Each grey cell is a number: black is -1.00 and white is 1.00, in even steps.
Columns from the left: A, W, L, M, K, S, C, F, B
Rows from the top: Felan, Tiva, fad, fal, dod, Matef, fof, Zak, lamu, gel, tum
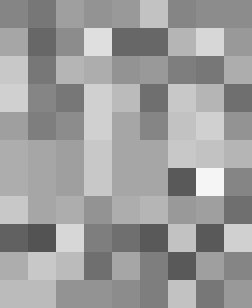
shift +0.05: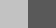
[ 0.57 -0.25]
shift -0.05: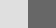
[ 0.70 -0.24]

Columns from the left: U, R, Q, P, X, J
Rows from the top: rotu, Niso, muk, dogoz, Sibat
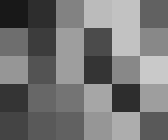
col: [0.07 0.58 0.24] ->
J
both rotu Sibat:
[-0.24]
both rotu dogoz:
[-0.65]
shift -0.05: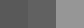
[-0.35 -0.29  0.13]
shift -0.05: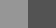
[ 0.13 -0.40]
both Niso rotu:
[0.52]

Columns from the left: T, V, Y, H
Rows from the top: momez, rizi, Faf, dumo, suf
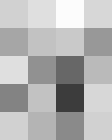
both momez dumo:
[0.69]
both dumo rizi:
[0.52]
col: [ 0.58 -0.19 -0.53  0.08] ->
Y
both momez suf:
[0.64]

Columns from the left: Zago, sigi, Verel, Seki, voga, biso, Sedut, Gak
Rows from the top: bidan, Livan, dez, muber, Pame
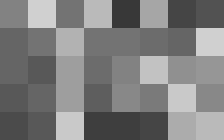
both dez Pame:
[-0.31]
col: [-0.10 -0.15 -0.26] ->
Seki
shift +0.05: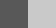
[-0.26  0.63]

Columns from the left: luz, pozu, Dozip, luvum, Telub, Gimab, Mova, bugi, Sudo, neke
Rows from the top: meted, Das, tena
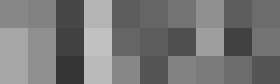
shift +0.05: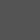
[-0.28]
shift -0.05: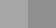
[0.25 0.07]

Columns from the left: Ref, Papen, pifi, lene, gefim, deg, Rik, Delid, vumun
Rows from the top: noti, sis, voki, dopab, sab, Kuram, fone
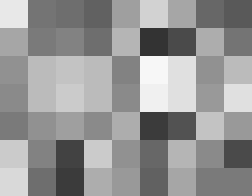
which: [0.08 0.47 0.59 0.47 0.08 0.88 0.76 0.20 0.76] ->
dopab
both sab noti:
[0.25]
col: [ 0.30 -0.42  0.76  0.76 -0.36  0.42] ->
Rik
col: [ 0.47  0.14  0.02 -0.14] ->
Papen
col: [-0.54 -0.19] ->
deg
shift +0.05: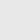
[0.87]
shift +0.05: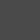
[-0.37]

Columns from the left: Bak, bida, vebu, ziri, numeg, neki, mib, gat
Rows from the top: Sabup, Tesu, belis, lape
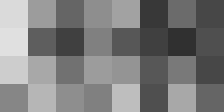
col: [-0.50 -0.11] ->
vebu
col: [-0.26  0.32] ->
bida
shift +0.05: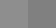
[0.16 0.05]
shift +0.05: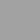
[0.32]

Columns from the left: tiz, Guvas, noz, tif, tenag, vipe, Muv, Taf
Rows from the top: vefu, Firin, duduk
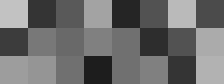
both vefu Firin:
[-0.36]
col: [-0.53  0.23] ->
tiz

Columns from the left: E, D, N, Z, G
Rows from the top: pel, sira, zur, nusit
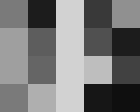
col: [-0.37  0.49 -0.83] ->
Z
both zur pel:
[0.65]

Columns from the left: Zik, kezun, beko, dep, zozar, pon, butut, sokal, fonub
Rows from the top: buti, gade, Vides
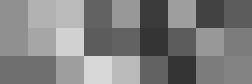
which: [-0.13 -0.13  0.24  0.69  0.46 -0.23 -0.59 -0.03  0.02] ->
Vides
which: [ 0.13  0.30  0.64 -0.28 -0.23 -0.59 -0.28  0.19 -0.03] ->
gade
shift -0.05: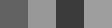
[-0.28  0.14 -0.59  0.19]

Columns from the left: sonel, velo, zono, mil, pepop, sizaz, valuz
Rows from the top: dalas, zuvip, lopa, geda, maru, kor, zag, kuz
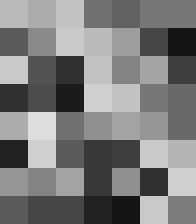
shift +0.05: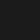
[-0.74]
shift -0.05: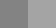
[-0.02  0.24]
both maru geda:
[-0.18]
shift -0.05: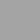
[0.24]

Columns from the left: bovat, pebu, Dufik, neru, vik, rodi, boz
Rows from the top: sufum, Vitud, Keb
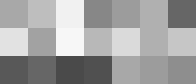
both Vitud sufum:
[0.38]
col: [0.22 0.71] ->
vik
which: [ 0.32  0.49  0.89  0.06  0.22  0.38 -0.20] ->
sufum
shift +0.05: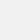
[0.94]
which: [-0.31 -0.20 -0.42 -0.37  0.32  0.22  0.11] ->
Keb
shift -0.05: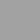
[0.22]

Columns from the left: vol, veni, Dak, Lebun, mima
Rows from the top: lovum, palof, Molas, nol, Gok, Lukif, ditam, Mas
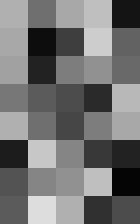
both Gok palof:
[0.32]
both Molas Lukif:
[-0.73]

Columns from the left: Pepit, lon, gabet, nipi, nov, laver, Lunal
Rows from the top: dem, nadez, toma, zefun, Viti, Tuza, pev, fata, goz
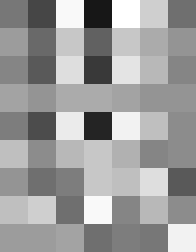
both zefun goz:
[0.28]
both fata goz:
[-0.13]
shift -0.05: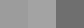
[ 0.17  0.23 -0.18]
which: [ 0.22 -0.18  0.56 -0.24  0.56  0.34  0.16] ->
nadez
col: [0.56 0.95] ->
nipi

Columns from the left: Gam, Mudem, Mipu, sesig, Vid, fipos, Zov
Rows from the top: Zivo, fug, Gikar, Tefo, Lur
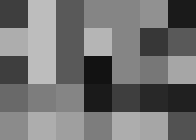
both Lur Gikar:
[0.30]
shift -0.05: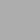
[0.31]
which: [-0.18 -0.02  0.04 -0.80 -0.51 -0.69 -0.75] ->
Tefo
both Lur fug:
[0.36]
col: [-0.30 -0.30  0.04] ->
Mipu
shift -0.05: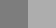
[-0.07  0.31]
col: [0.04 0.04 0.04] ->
Vid

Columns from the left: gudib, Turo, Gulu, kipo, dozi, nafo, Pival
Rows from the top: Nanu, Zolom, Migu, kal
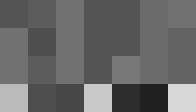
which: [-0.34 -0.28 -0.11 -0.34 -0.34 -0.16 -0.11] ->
Nanu
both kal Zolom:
[-0.39]
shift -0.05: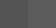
[-0.39 -0.33]

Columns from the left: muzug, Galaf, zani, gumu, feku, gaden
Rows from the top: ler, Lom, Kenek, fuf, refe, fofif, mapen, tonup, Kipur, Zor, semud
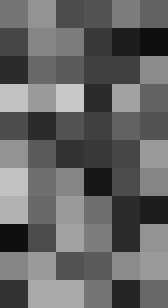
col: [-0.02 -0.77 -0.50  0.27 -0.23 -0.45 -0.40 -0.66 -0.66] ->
feku
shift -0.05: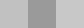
[0.46 0.16 0.52]
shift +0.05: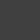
[-0.45]
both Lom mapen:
[0.04]

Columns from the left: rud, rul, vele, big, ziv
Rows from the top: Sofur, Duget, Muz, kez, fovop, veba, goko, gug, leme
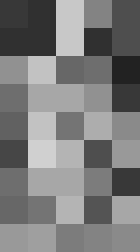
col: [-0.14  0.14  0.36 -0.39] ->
big
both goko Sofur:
[-0.56]
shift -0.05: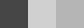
[-0.50  0.58  0.36]
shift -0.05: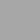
[0.26]
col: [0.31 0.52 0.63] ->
rul
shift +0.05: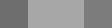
[-0.09  0.36  0.36  0.02]

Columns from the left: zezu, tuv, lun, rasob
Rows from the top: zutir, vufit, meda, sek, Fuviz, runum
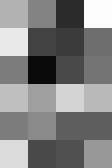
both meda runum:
[-0.43]
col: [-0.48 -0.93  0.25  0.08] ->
tuv
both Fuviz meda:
[-0.03]

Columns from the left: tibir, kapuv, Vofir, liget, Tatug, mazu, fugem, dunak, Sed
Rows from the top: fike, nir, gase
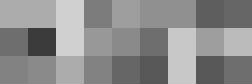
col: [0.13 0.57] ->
fugem
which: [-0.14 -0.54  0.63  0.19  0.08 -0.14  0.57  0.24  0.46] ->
nir
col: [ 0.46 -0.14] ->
Sed
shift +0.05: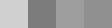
[0.68 0.02 0.29 0.18]
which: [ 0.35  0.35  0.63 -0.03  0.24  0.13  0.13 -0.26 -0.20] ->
fike

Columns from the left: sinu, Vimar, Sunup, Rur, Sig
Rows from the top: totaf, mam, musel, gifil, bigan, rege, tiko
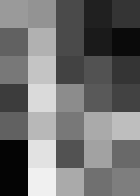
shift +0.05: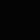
[-0.92]
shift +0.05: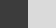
[-0.48  0.76]
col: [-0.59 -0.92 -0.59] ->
Sig

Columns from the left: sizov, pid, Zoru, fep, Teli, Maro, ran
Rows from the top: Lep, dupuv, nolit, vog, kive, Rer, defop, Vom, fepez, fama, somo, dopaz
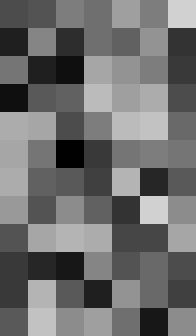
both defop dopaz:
[-0.30]
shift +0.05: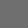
[-0.08]

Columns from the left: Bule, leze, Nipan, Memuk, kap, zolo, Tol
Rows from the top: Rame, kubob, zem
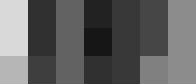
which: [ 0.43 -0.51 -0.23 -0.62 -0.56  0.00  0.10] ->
zem
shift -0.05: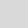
[0.65]
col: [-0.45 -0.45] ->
zolo
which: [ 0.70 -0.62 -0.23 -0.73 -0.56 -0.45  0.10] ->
Rame

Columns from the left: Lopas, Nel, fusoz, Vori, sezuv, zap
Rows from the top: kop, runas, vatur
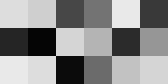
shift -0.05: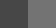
[-0.49 -0.15]
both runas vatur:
[0.67]
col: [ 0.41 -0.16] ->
Vori
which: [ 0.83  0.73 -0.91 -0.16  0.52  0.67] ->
vatur
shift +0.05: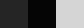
[-0.66 -0.91  0.72]
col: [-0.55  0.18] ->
zap

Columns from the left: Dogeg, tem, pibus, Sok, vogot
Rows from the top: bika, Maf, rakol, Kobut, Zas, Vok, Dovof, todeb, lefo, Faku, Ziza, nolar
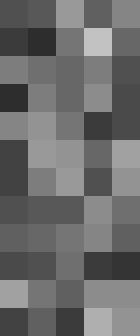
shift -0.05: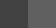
[-0.53 -0.30]
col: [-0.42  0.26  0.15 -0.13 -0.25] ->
vogot
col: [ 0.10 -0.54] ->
Sok
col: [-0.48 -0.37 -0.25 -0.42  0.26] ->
Dogeg
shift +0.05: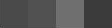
[-0.37 -0.32 -0.08 -0.49]
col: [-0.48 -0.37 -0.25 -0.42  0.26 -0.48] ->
Dogeg

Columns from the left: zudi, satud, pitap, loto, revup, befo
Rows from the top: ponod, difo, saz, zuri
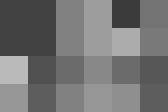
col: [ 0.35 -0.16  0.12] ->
revup
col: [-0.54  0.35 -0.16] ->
revup
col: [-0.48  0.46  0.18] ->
zudi
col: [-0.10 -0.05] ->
befo
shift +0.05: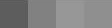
[-0.22  0.06  0.23  0.17]
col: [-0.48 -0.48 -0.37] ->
satud

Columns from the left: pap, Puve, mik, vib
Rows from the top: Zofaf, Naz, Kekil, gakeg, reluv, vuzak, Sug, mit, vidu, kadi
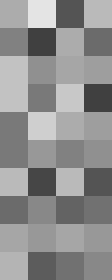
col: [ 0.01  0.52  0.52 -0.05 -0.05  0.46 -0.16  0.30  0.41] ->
pap
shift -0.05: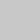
[0.52]
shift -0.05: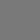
[-0.10]
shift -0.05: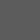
[-0.33]

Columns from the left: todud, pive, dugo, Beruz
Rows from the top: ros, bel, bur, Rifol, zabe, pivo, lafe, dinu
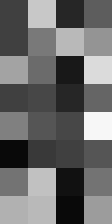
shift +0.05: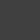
[-0.45]
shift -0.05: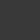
[-0.60]
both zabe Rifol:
[-0.44]
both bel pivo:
[-0.50]
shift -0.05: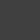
[-0.55]

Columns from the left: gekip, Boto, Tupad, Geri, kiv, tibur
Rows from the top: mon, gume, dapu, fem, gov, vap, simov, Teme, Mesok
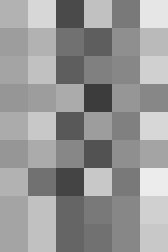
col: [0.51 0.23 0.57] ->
Boto
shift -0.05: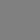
[-0.05]
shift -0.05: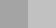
[0.24 0.46]
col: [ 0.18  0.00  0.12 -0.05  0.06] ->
kiv
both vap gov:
[0.34]
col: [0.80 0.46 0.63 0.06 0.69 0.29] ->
tibur

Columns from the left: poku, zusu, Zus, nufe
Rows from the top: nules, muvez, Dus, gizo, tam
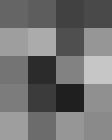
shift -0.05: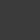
[-0.59]
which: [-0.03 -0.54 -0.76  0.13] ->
gizo

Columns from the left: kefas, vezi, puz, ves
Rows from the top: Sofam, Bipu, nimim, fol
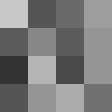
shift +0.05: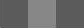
[-0.23  0.11 -0.23]
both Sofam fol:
[-0.33]
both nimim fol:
[0.17]

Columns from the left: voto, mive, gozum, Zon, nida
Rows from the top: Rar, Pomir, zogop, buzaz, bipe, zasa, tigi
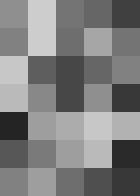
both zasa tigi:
[0.24]
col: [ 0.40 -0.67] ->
nida
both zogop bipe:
[0.56]

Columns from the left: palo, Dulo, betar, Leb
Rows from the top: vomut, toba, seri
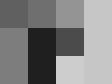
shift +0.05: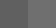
[-0.20 -0.08]
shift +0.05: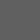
[-0.20]
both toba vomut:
[0.55]

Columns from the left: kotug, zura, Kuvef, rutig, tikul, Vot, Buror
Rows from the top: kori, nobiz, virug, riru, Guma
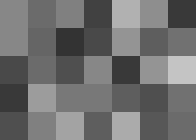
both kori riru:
[-0.55]
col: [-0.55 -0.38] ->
kotug
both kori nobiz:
[0.06]
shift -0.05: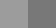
[ 0.17 -0.11]
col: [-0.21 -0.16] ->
zura

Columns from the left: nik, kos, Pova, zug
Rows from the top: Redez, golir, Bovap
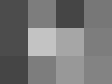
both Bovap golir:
[-0.02]
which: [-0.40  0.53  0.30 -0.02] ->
golir
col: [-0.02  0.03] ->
zug
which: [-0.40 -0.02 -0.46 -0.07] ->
Redez
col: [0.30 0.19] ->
Pova

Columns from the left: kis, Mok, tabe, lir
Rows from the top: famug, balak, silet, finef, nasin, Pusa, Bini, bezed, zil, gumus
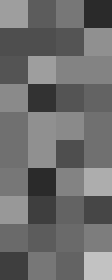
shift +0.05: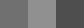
[-0.07  0.18 -0.34]
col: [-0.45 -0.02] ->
lir
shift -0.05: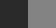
[-0.72 -0.02]

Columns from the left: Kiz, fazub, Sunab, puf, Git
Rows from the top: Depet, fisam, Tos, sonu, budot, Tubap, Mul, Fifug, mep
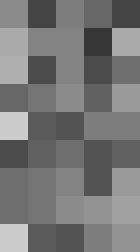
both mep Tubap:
[-0.35]
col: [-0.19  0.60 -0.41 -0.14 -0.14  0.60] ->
Kiz

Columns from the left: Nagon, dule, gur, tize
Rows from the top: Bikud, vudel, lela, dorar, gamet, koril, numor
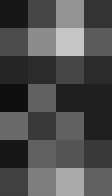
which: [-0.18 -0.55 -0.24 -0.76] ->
gamet
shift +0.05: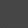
[-0.40]
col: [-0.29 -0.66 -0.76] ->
tize
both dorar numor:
[-0.24]
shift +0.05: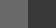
[-0.13 -0.50]

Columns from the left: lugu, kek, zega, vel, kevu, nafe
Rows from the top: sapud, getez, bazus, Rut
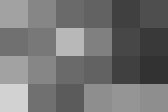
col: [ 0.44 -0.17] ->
zega
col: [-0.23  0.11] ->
vel
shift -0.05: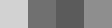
[ 0.60 -0.17 -0.34  0.06]
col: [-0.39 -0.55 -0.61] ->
nafe
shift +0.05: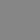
[0.10]

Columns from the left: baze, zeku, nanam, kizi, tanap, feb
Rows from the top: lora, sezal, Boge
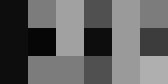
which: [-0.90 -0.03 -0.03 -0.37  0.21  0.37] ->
Boge

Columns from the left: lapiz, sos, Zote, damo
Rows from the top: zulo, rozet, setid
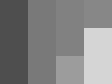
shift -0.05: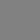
[-0.04]
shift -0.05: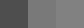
[-0.44 -0.10 -0.04]

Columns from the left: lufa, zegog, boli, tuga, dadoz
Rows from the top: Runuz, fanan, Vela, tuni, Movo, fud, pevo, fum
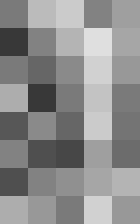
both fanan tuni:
[-0.56]
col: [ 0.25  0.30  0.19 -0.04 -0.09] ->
dadoz
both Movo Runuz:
[0.59]
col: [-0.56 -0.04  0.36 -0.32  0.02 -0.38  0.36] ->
lufa
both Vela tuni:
[-0.04]

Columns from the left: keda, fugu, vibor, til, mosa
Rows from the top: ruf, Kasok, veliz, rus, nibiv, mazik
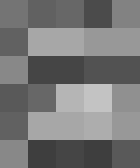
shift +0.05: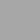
[0.36]
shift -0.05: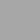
[0.26]
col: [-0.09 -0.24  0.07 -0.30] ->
keda
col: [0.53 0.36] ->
til
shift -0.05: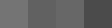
[-0.14 -0.29 -0.24 -0.46]
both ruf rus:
[-0.19]

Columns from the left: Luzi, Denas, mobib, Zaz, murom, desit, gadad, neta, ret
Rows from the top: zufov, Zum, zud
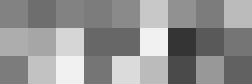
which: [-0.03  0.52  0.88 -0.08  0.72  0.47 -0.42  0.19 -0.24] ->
zud
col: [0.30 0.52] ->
Denas
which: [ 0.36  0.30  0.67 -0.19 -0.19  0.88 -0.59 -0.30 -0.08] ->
Zum
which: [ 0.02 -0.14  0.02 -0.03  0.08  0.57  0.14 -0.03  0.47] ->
zufov
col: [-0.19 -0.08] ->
Zaz
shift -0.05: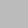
[0.42]

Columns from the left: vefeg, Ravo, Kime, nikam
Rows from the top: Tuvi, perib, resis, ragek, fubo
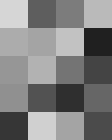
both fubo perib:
[0.29]
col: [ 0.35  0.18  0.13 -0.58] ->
vefeg

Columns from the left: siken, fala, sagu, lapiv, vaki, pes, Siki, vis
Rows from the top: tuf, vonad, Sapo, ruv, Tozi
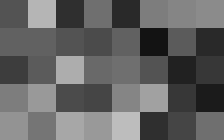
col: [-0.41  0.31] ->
sagu
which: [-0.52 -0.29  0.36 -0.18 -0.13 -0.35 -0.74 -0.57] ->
Sapo
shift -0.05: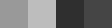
[ 0.15  0.43 -0.68 -0.51]
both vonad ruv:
[-0.41]
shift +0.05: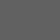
[-0.19 -0.19]

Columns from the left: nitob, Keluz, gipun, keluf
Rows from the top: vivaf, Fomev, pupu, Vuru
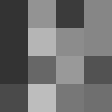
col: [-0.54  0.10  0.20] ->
gipun
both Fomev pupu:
[-0.60]
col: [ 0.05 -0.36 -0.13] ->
keluf
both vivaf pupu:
[-0.60]

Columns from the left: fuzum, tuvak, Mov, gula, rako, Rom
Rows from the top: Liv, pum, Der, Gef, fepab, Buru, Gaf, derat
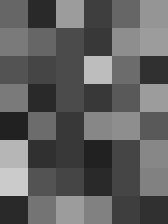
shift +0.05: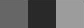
[-0.15 -0.63  0.27]
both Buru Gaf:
[-0.46]
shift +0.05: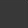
[-0.51]
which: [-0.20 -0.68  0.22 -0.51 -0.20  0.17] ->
Liv
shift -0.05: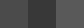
[-0.46 -0.61 -0.35]

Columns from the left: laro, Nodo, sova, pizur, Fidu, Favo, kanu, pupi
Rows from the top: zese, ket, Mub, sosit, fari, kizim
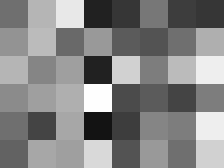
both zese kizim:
[-0.13]
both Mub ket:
[0.47]
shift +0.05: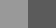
[ 0.25 -0.24]
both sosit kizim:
[0.25]
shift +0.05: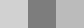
[0.69 0.03 0.52]

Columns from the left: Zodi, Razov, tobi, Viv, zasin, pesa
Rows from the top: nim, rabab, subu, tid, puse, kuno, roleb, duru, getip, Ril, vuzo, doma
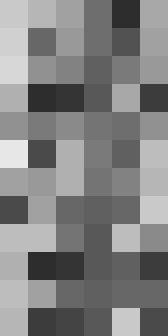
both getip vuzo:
[0.48]
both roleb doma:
[0.43]

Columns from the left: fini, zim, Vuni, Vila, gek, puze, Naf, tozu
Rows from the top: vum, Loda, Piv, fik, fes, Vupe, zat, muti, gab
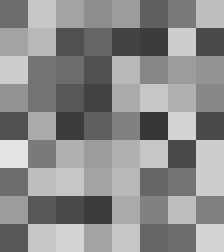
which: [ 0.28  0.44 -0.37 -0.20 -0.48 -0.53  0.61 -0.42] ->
Loda
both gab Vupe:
[0.55]
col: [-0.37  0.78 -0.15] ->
fini
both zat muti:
[0.49]
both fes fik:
[0.33]
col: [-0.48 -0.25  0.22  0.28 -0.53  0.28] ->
Vila

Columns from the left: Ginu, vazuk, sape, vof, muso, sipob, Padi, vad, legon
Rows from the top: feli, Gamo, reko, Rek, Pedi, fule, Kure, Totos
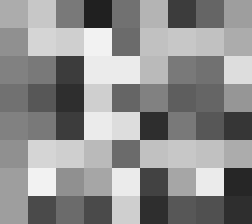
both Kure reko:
[0.84]
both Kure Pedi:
[0.84]
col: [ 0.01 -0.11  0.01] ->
Ginu
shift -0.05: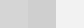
[0.62 0.57 0.85]

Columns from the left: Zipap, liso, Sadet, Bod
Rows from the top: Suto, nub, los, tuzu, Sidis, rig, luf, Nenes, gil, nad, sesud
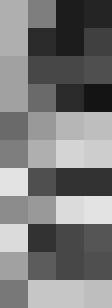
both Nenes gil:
[0.72]
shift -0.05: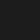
[-0.83]
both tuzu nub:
[-0.67]
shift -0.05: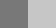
[-0.11  0.50]
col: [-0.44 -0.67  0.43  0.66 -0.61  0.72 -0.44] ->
Sadet

